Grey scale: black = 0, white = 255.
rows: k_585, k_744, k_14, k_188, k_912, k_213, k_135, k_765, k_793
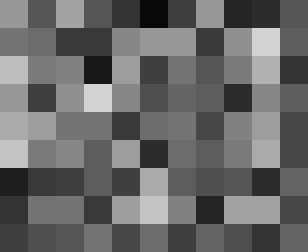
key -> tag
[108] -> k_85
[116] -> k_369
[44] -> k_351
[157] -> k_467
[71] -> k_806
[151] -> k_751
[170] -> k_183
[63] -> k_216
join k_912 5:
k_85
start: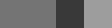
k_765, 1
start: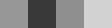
k_744, 6
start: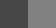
k_912, 7
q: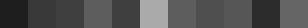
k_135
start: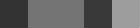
k_765, 0
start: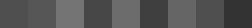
k_793, 1

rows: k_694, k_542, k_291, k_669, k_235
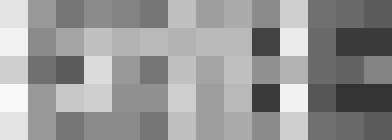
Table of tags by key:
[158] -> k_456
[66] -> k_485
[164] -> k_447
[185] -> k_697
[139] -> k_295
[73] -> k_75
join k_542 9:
k_485
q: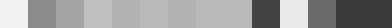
k_542
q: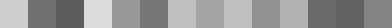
k_291
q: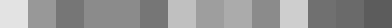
k_235

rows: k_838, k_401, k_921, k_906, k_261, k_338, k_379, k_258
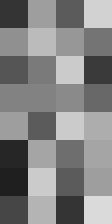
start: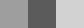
k_838, 1
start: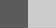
k_261, 1
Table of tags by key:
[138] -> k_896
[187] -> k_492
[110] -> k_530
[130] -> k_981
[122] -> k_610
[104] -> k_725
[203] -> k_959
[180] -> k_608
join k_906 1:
k_981
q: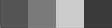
k_921
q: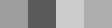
k_261

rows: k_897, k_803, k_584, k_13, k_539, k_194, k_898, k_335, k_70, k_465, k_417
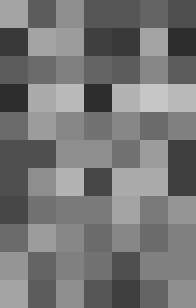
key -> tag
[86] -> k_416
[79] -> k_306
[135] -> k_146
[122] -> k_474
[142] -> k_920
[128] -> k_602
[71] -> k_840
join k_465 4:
k_306
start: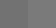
k_335, 1
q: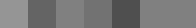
k_465
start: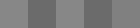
k_70, 2
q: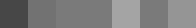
k_335
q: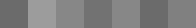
k_539

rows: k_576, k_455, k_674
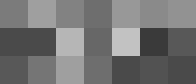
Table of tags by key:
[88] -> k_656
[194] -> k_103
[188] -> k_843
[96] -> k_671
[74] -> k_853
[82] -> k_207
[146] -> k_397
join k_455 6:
k_656
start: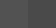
k_674, 5
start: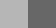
k_455, 2
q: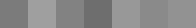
k_576
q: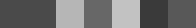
k_455

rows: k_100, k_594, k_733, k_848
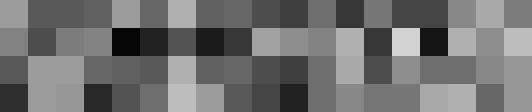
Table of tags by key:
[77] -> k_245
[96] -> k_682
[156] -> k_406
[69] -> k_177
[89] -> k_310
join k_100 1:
k_310
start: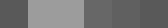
k_733, 0
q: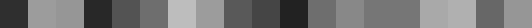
k_848
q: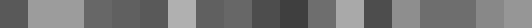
k_733

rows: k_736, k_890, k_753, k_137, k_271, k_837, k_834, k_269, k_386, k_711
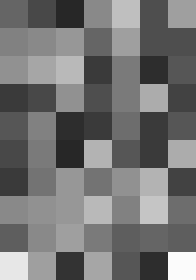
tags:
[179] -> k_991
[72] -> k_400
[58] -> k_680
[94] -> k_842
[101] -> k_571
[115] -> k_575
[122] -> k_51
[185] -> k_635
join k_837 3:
k_991
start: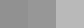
k_269, 1
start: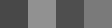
k_137, 1
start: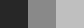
k_736, 2

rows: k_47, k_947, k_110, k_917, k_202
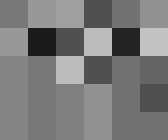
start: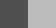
k_947, 2
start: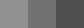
k_917, 3
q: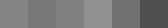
k_917
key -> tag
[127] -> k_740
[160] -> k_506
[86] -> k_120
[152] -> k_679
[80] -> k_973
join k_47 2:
k_506
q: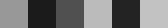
k_947
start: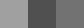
k_47, 2

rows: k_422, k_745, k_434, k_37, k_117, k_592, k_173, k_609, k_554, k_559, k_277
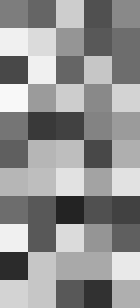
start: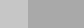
k_559, 1
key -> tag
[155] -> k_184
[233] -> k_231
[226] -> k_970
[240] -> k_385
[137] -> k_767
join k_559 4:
k_231
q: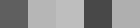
k_592
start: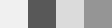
k_554, 0

